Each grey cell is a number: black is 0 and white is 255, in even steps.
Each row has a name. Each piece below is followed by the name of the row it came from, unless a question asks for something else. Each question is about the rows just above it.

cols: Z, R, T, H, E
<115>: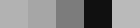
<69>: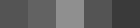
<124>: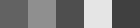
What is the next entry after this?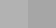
[124]
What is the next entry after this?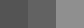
[84]
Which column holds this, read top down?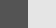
H
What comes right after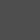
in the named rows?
[229]
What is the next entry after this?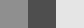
[64]

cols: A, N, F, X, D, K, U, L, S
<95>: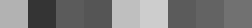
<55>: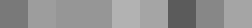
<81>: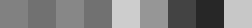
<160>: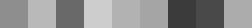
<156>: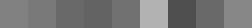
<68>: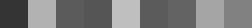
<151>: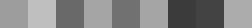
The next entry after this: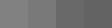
[113]
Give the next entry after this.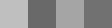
[165]
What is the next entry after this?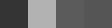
[191]
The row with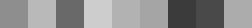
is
<160>

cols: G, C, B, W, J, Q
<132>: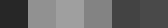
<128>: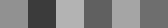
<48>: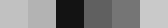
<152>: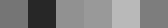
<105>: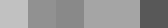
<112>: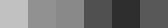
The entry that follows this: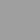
[131]
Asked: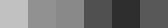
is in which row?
<112>
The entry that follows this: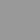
[185]
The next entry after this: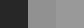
[185]
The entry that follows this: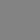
[67]

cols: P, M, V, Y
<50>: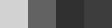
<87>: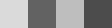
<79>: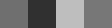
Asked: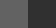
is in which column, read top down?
M
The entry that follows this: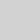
[98]
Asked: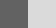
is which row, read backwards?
<87>
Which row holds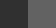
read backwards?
<50>

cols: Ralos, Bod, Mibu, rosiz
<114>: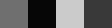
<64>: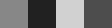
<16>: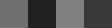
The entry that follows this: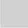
[77]
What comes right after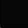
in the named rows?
[203]

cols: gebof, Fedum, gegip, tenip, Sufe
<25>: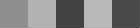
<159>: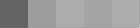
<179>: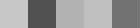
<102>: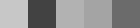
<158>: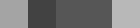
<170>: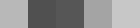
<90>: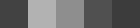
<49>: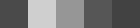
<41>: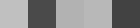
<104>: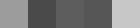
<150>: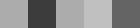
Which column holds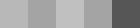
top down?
tenip
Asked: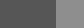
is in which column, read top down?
gegip
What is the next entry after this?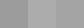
[172]
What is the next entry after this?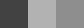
[80]
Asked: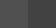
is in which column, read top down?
Fedum
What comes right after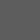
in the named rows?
[86]

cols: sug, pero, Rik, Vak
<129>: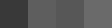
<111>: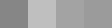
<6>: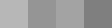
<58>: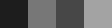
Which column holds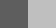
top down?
pero
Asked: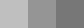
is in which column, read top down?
pero
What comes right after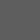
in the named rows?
[87]
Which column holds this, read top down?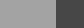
Rik
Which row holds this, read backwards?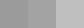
<111>
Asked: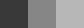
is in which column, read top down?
sug

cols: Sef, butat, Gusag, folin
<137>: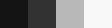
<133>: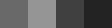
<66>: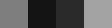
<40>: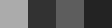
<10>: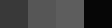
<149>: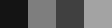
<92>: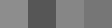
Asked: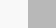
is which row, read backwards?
<137>
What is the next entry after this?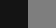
[64]
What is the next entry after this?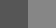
[118]
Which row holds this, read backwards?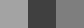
<149>
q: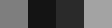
<66>
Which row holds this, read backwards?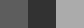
<40>

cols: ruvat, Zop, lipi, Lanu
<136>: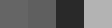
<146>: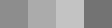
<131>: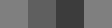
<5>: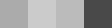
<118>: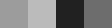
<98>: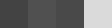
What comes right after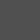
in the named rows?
[73]
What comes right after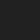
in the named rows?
[109]
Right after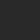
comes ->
[179]

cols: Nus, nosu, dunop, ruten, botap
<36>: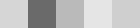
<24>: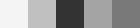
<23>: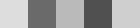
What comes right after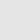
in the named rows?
[207]
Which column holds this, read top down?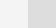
Nus
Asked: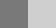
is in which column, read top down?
botap
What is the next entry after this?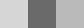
[229]
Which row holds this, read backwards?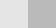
<36>

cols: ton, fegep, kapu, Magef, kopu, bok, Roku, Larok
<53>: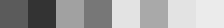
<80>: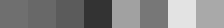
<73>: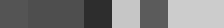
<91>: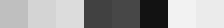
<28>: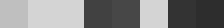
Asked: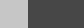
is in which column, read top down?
kopu
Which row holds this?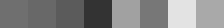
<80>
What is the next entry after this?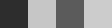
[204]
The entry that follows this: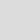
[65]

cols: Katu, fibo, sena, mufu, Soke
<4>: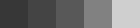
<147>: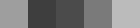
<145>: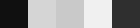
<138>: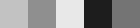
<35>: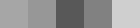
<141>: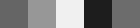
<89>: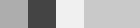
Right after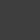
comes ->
[75]
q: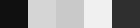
<145>
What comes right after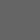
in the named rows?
[151]
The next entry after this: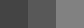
[207]

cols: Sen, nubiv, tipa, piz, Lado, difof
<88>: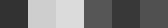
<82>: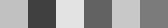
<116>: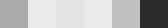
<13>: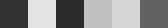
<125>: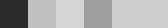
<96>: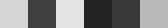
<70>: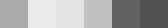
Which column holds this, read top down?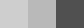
difof
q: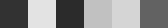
<13>
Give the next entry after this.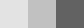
[80]
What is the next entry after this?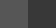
[80]
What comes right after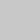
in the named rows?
[123]

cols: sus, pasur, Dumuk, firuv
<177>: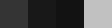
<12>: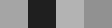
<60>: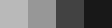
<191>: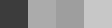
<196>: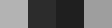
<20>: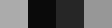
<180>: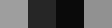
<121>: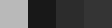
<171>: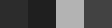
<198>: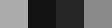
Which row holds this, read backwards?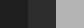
<196>
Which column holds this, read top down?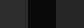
pasur
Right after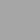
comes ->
[31]
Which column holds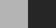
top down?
Dumuk
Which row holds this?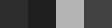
<171>

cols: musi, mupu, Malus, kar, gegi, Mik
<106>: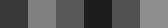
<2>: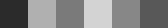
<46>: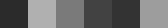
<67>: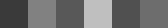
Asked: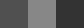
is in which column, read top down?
gegi
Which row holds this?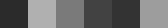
<46>
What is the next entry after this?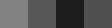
[142]

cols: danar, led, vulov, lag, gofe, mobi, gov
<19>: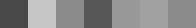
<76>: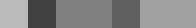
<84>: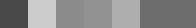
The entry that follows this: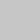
[140]
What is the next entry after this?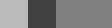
[95]
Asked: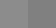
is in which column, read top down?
vulov
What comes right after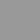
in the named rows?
[160]
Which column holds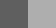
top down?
gofe
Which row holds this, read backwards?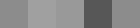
<19>
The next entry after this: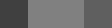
[160]

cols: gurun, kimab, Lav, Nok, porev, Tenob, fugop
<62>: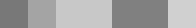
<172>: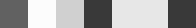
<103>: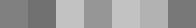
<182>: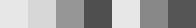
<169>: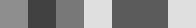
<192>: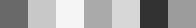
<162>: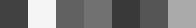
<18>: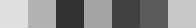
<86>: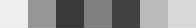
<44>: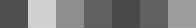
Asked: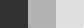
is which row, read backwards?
<18>
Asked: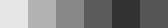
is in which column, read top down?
Tenob
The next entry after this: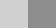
[97]
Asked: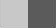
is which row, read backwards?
<18>
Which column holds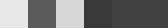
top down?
porev
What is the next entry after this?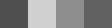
[73]
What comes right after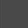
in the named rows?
[97]

